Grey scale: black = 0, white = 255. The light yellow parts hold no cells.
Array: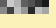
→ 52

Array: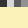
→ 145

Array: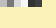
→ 120

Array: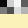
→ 93

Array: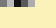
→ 119

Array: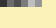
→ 108
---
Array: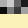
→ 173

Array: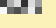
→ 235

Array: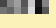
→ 202

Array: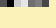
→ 204

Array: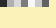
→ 217

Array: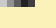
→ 145

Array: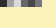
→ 162

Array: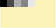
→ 175

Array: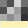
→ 199
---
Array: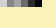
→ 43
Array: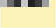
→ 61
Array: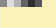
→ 46
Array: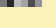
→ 77
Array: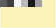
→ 26
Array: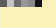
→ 136
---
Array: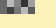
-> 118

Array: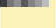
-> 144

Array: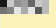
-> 229

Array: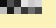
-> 163

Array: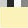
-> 249

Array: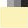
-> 127
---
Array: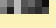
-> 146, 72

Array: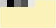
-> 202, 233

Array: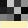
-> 18, 157

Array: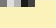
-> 120, 67

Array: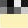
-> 82, 201

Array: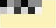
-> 8, 244

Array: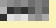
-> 156, 168

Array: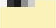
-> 245, 206
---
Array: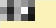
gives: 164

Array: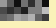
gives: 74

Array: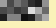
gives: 58

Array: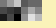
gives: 42

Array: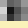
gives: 80

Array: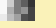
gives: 124

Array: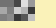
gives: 207
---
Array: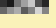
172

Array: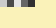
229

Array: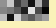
213

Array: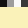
249

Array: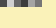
103

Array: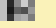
163
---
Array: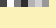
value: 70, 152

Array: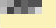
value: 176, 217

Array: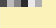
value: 75, 175

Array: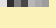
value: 226, 157

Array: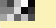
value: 117, 76

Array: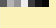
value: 90, 7
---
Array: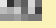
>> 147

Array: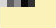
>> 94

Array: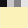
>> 199

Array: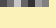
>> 115

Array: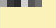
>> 58

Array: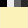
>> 235

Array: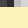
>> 44

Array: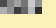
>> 145
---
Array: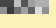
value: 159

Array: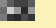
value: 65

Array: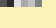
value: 170

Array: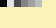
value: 132

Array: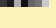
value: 101

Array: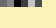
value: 61

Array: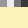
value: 237

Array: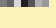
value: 85

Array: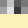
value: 195
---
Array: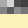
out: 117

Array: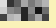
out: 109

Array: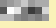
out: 213

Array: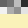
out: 227

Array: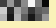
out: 106

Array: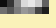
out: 29

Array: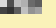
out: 161

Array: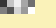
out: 255

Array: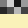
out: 66

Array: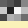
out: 189
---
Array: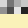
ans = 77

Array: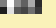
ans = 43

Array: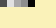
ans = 77

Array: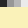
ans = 151

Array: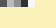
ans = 86

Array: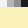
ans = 141

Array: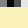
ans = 78

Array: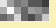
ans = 74

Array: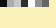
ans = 47
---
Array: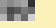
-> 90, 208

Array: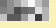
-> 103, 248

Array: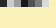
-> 24, 217

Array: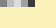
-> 219, 219

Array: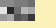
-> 111, 227

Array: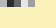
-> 103, 230

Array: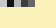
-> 183, 199
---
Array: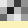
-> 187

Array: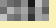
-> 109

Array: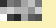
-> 121

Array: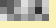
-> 96

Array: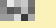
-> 233

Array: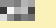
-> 141

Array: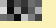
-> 25

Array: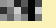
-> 160

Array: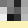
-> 131

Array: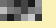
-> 96
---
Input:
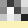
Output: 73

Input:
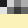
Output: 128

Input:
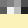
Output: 162

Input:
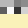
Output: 126

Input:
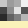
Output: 226

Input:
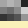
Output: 137

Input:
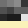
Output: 96

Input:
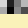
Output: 121
